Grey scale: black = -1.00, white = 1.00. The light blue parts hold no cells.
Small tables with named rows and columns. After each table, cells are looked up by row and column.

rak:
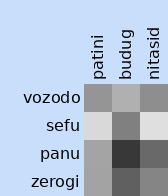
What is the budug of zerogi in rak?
-0.25
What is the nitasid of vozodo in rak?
0.11
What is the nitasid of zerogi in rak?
0.04
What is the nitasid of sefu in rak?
0.75
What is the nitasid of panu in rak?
-0.18
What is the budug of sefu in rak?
0.00
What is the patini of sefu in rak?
0.70
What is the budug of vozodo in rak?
0.38

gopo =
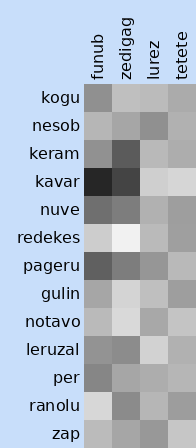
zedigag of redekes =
0.89
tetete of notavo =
0.54
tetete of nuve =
0.24
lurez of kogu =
0.47
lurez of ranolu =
0.43
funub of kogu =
0.13
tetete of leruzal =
0.39
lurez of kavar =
0.62
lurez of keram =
0.45
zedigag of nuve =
-0.02
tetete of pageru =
0.45

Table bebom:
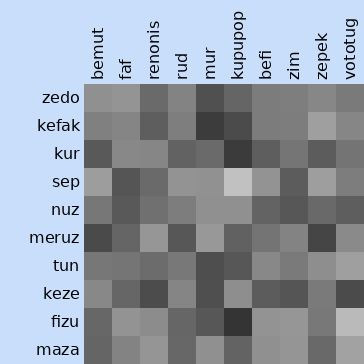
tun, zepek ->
0.11
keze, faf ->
-0.20
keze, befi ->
-0.28
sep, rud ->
0.15
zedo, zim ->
-0.01
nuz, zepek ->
-0.18
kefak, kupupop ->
-0.41
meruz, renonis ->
0.18
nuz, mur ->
0.13
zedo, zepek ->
0.06
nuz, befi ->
-0.22
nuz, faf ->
-0.30
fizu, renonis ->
0.10
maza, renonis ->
0.17
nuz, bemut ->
-0.07
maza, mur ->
0.13
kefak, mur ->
-0.53
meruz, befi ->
-0.09
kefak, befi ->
-0.03
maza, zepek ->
-0.18

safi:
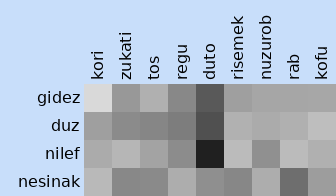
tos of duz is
0.05
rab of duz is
0.38
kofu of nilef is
0.38
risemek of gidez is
0.25
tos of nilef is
0.28
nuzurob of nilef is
0.13
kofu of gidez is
0.31

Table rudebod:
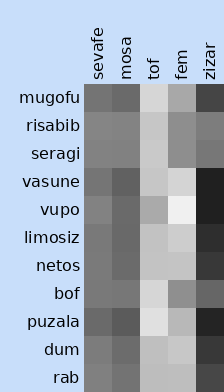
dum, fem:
0.56
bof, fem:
0.12
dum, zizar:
-0.56
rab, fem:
0.49
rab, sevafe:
0.00
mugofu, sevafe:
-0.09
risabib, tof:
0.55
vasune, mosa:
-0.24
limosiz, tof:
0.52
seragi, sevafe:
0.02
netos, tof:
0.53
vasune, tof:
0.55
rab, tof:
0.48
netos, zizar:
-0.56
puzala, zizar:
-0.72
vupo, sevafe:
0.02
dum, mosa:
-0.15
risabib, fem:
0.11
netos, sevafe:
-0.04
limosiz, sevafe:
-0.05

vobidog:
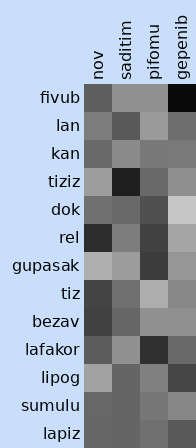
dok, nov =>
-0.12
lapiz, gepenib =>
-0.30
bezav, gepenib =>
0.13
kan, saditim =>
0.08
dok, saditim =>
-0.17
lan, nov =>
-0.02
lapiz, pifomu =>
-0.12
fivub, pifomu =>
0.13
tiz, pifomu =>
0.36
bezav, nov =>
-0.49
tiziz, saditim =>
-0.76
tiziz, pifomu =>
-0.18
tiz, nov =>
-0.47
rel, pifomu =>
-0.49
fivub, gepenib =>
-0.92
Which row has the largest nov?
gupasak

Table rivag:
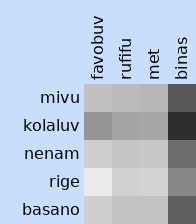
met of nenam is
0.57
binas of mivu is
-0.31
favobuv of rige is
0.84
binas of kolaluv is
-0.64
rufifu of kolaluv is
0.28
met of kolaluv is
0.31
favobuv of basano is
0.62
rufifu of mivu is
0.47
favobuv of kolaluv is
0.17

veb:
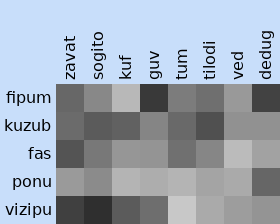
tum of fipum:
-0.03
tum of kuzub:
-0.18
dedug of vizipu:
0.16
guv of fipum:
-0.55
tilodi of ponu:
0.29
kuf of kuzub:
-0.24
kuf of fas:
0.18
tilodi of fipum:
-0.13
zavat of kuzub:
-0.16
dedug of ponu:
-0.20
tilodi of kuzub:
-0.37

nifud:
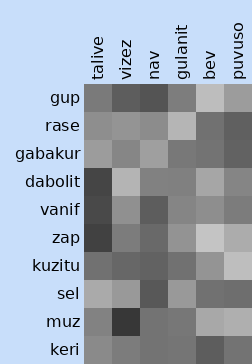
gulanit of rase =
0.42
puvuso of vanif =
-0.03
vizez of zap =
-0.03
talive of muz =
0.02
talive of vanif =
-0.43
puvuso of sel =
-0.14
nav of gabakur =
0.25
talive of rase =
0.11
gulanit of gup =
-0.02
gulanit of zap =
0.15
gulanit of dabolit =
0.00
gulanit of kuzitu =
-0.11
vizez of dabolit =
0.41
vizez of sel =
0.20
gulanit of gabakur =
-0.06
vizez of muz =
-0.57
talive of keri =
0.08
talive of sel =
0.33
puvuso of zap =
0.35
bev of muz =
0.32
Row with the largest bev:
zap

